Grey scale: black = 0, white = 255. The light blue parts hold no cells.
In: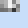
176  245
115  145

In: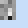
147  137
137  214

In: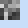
102  169
143  113

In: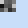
88  79
141  45

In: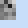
136  29
167  161

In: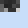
35  39
152  48
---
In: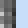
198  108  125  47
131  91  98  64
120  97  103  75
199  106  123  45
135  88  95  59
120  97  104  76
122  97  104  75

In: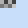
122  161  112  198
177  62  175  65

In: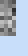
152  137  114  113
92  145  88  170
168  130  187  125
188  170  206  126
90  124  104  194
190  154  178  77
144  146  158  45
153  138  115  132
117  135  107  82

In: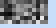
134  159  222  89  54  151  113  167  80  221  123  122
185  50  67  136  180  66  35  60  181  19  232  59
29  17  7  58  119  123  194  137  58  32  130  120
165  53  55  127  162  149  125  68  177  88  153  122
91  67  32  90  157  129  152  149  114  35  170  109
101  53  101  141  101  102  86  67  127  44  88  66

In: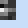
64  59  35  62
125  135  51  51
237  171  124  107
14  65  51  52
125  135  51  51

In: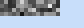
118  143  112  88  117  22  108  89  108  148  89  157  149  149  81
68  82  67  167  89  140  87  169  203  74  49  56  38  87  190
107  80  47  51  155  163  142  116  72  116  107  115  230  74  47
80  155  46  64  139  206  137  77  79  163  167  97  129  147  52

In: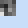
225  77  99  124
150  67  156  116
63  34  119  101
96  107  120  70

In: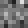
113  42  113  92  93  62  86
142  80  152  135  93  48  103
94  155  128  90  128  161  98
128  183  128  108  174  118  141
116  136  125  126  125  109  119
96  93  142  79  118  127  54
116  132  72  33  135  220  119
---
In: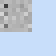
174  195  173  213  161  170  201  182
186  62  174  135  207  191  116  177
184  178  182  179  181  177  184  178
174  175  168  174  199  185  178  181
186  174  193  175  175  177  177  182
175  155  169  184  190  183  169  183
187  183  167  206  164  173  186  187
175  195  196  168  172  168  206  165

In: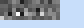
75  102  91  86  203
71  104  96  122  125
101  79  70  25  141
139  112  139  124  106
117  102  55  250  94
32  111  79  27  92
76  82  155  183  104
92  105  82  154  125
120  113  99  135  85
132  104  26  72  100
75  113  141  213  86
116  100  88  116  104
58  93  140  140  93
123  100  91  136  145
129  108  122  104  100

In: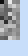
13  151  124  109  58  167  161  206  156  104
116  103  98  102  111  45  176  155  137  94
233  181  100  207  79  163  190  121  140  212
138  207  153  151  191  113  186  150  159  181
131  168  154  128  132  144  128  144  135  155

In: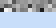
157  144  38
162  87  244
196  111  224
86  158  84
142  181  168
155  144  124
150  156  131
172  59  224
149  162  172
155  122  126
135  130  26
146  159  177
97  207  155
154  126  190

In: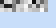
38  165  227
204  28  204
222  35  220
142  123  134
81  215  216
175  210  193
210  247  233
236  142  208
13  210  190
191  89  188
103  202  250
162  174  158

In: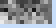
66  116  53  192  214  234
75  131  23  181  218  199
193  141  131  111  76  189
135  179  138  90  163  207
72  118  128  124  132  127
64  58  132  101  167  71
68  103  65  159  165  159
95  96  143  101  129  172
53  107  20  200  177  203
62  141  138  80  176  132
135  109  90  139  168  141
171  103  90  109  115  193
120  110  118  112  109  99

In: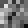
87  80  165  210  177  210  98
86  228  172  159  124  158  131
168  113  162  107  26  65  81
48  122  120  33  114  125  138
168  68  100  154  105  119  110
72  126  175  111  111  81  71
109  108  118  146  115  105  10

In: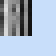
57  85  111  71  51  63  77  94  103
193  210  219  202  189  197  206  214  216
152  147  140  150  154  151  148  144  142
142  103  73  123  150  133  113  93  82
133  158  175  145  128  139  151  164  169
40  28  23  34  44  36  30  26  25
151  143  135  147  152  149  145  140  137
19  16  21  17  21  18  17  17  18

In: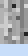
178  152  178  178  178  178  203  178  178  178  178
204  204  175  195  204  204  204  204  212  134  163
143  143  143  176  143  174  216  110  143  143  143
158  37  180  162  162  162  162  161  162  215  129
170  170  205  170  97  170  170  170  170  201  170
127  127  127  127  127  127  127  145  127  127  127
152  213  152  152  153  152  152  162  33  152  165
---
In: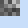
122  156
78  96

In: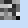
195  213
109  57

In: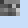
84  63
132  99

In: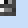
72  64
128  119

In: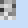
219  204
182  189

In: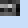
152  195
67  31

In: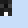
13  68
38  31
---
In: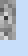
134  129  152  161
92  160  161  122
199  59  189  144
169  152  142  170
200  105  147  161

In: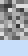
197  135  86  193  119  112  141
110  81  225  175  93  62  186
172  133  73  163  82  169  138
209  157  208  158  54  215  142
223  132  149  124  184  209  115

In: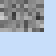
116  141  122  137  114  119  90  135  138  151  146
92  112  126  139  115  120  98  136  125  149  149
204  170  126  71  167  141  173  162  130  51  90
108  127  139  147  109  146  81  138  135  155  187

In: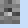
145  116  88  147  161
139  81  55  147  148
138  122  114  129  133

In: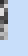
47  118
222  108
71  76
149  201
187  176

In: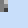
122  197
126  63

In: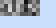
129  171  164  73  167  175  16  87  141  89
91  84  217  80  177  127  36  100  177  106

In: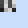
74  195  80  220
29  173  210  34
